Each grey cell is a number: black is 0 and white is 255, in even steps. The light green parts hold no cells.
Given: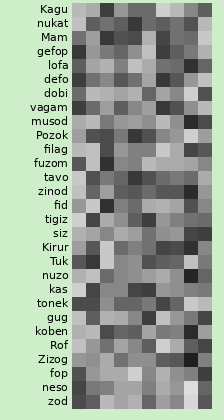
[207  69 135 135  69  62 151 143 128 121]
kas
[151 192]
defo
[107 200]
Mam
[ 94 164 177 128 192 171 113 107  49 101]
lofa
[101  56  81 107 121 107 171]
tavo
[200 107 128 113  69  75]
Kirur

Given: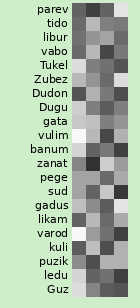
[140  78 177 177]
puzik
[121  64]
banum
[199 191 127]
gata
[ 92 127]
Dugu
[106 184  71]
vabo

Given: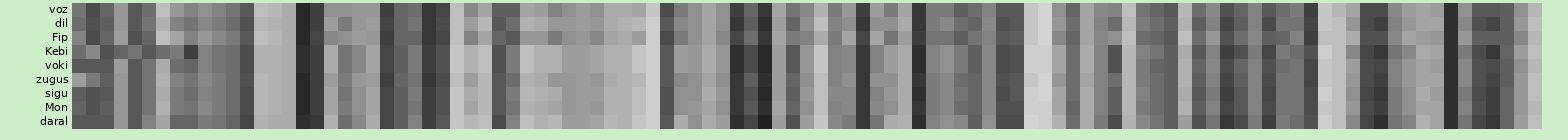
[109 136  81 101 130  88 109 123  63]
voz
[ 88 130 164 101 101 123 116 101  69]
daral
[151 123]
Fip
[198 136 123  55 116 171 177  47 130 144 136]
daral
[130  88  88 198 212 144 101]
voz
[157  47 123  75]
sigu
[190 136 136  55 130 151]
sigu

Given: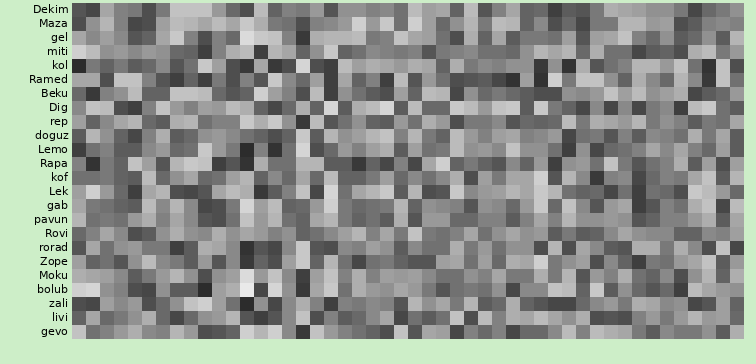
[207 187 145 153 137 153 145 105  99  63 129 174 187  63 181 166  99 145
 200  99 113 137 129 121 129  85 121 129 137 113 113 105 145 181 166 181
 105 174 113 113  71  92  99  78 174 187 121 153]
miti
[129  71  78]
Maza
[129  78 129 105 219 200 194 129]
gel
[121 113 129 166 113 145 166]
Rovi
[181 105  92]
rep

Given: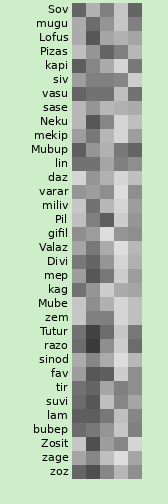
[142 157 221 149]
gifil
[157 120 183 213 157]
mekip

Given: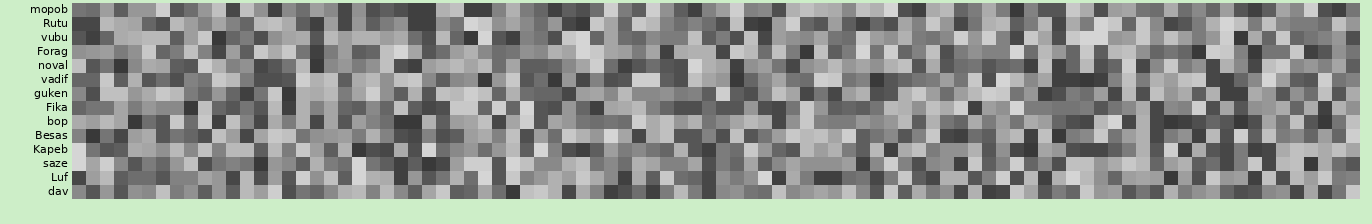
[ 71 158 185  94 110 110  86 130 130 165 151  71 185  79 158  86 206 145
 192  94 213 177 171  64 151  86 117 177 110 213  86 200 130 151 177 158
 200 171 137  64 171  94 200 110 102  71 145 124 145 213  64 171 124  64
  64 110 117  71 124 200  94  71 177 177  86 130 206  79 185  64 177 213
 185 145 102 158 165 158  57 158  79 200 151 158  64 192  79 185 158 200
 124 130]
Luf
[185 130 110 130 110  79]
Rutu
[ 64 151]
Luf
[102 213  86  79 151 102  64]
Fika
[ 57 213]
vubu
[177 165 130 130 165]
saze
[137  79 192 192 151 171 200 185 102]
saze

